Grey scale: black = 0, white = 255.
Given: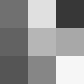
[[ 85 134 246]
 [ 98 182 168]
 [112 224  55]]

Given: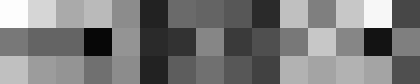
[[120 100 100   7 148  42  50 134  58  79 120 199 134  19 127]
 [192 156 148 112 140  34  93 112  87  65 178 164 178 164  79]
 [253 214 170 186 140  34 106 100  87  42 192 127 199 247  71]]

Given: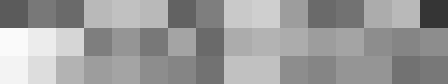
[[ 91 120 106 185 193 185  98 126 201 207 157 106 114 172 185  53]
 [243 221 179 157 164 141 133 114 193 193 141 133 149 149 114 120]
 [250 236 214 126 149 120 164 106 172 179 172 157 164 141 133 141]]

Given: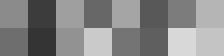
[[110  52 146 202 116  95 216 196]
 [139  60 159 103 165  88 124 181]]

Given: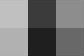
[[177  31 104]
 [192  59 141]]

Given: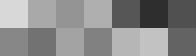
[[135 114 163 129 182 194  99]
 [216 169 148 175  86  46  80]]
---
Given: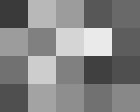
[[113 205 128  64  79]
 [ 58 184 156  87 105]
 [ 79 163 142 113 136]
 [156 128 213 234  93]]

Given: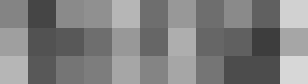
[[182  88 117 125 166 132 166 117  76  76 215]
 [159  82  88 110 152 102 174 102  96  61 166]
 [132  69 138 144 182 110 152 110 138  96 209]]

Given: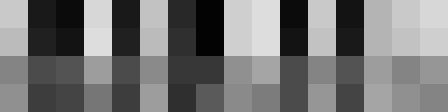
[[132  75  83 157  75 138  55  55 144 165  75 132  83 157 132 150]
 [144  61  68 118  61 157  47  90 138 124  75 150  68 165 144 132]
 [187  32  19 221  32 187  47   3 207 221  19 194  25 180 194 207]
 [201  25  11 215  25 194  40   3 207 221  11 201  19 180 201 215]]

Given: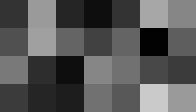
[[ 80 160 100  65 100   2  94]
 [ 51 154  37  14  51 167 134]
 [121  45  14 134 113  72  59]
 [ 59  37  29 113  88 202 154]]

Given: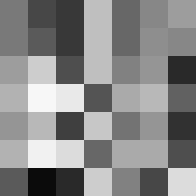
[[178 247 233  84 170 184  97]
 [178 241 220 103 170 170  78]
 [157 205  78 191 129 149  41]
 [149 184  63 199 115 149  49]
 [121  90  56 191 103 142 135]
 [121  71  56 191 103 135 157]
 [ 90  11  41 205 129  71 220]]

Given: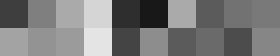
[[163 147 155 228  68 141  91 106  76 134]
 [ 62 127 170 213  46  24 170  91 114 121]]

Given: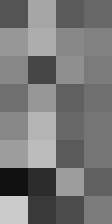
[[157 188  90 117]
 [135 180 104 117]
 [151 173 135 129]
 [ 84 165  90 104]
 [111 151  96 111]
 [135  70 143 123]
 [203  57  76 123]
 [ 17  44 157  96]]

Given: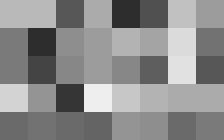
[[185 185  87 171  45  80 193 156]
 [211 148  53 238 199 179 171 171]
 [106 114 106 100 148 142 106 122]
 [122  68 135 156 135  94 225  87]
 [122  45 142 156 179 164 219 114]]
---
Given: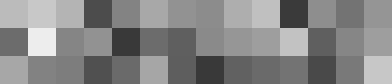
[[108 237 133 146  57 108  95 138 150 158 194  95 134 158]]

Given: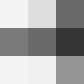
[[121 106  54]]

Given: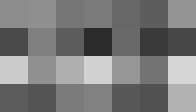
[[ 74 128  93  43 105  58  71]
 [ 92  84 123 129  88  81 179]]

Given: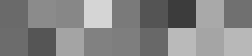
[[108  85 164 129 126 104 186 165 184]]

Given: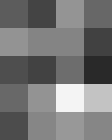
[[147 132 132  65]
 [104 147 244 195]]

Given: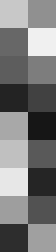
[[103 240]
 [ 35  65]
 [192  89]
 [158  82]]

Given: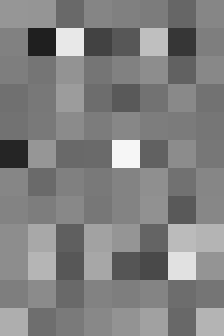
[[129  31 232  66  87 191  54 126]
 [112 120 156 109  89 114 137 114]
 [ 37 150 105 106 246  97 140 119]
 [131 125 136 119 131 145  89 135]
 [141 181  87 167  85  73 225 148]
 [174 110 122 136 147 161 104 180]]

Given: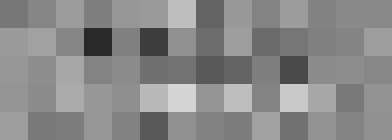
[[155 161 134  41 128  61 144 109 158 107 118 128 132 158]
 [148 140 171 151 143 185 213 149 190 131 202 168 121 147]]
